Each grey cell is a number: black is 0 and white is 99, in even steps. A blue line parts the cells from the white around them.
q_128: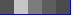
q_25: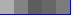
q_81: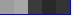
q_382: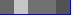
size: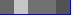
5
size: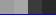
4

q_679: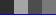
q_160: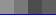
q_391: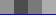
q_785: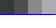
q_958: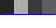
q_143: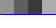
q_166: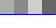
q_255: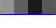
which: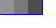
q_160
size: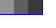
3
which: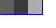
q_143
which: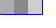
q_166
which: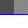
q_785

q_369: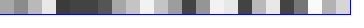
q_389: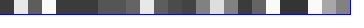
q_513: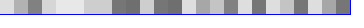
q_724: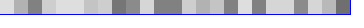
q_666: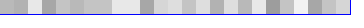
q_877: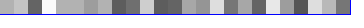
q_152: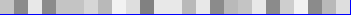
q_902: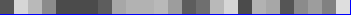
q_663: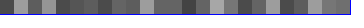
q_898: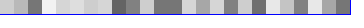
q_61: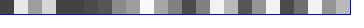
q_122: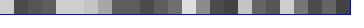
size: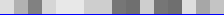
16
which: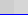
q_898
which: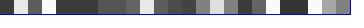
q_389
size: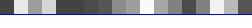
18

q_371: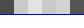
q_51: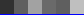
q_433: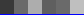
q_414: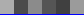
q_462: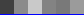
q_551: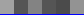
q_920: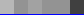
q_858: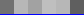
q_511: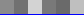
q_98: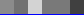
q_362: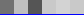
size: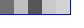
5
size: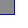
1
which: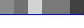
q_98

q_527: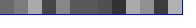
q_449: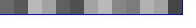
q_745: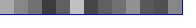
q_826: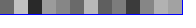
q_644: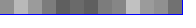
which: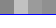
q_644
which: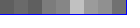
q_644
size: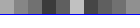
10
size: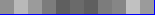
11
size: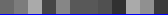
12
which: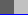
q_745

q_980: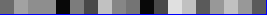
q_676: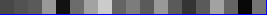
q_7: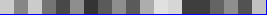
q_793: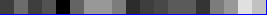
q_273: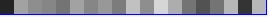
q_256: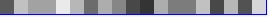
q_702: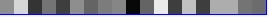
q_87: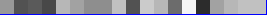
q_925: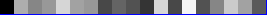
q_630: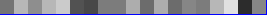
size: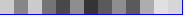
13
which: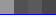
q_87
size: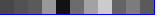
11

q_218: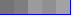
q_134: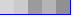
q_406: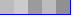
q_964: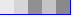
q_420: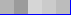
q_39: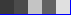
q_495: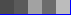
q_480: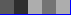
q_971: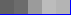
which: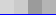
q_134
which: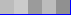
q_406
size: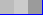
3

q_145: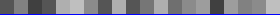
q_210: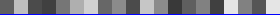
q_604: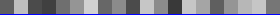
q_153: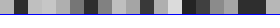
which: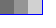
q_604
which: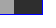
q_153
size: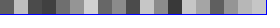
19
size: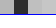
4
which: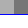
q_153
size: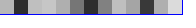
13
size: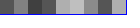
9

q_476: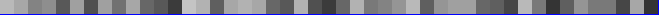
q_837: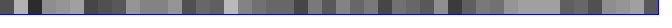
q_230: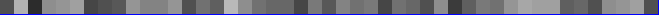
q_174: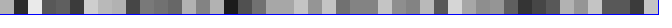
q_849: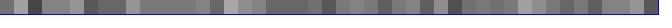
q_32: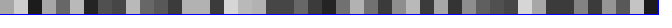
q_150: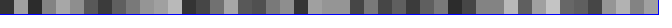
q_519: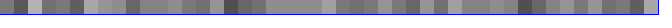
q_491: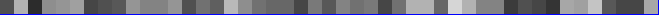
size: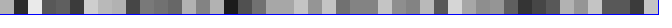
47
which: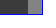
q_32

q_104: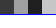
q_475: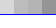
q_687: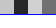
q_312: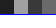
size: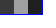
3
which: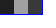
q_312
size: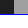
2
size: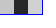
3
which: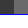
q_312

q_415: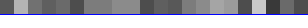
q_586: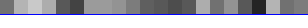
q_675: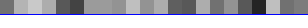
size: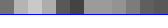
12
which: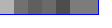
q_415
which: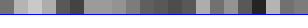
q_586
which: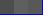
q_415
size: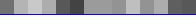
14

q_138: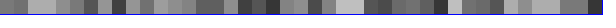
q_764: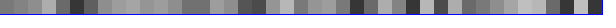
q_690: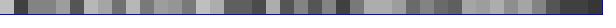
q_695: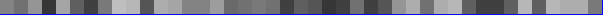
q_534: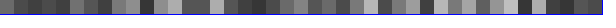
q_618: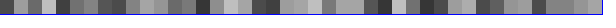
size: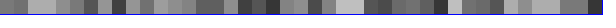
43
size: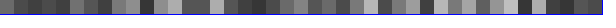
43
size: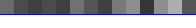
14
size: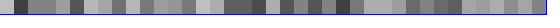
39
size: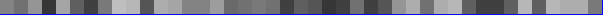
43

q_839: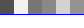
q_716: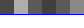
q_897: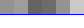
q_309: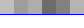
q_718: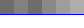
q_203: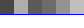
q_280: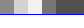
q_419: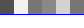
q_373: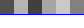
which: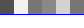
q_419
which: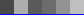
q_203
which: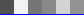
q_839
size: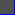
1
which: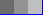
q_203
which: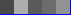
q_203

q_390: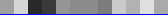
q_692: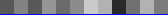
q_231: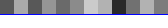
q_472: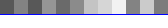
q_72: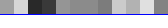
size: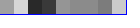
9
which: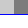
q_472
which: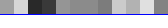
q_72

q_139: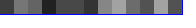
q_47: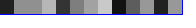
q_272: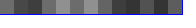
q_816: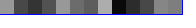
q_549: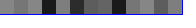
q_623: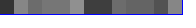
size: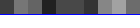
10
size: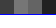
4
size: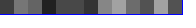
13

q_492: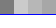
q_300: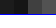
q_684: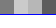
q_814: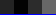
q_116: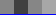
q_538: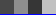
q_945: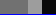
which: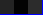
q_814
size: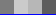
4
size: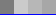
4
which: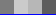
q_684

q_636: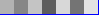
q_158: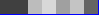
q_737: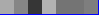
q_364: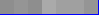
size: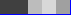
5
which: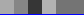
q_737
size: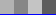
4
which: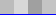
q_158
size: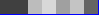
7
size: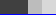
4

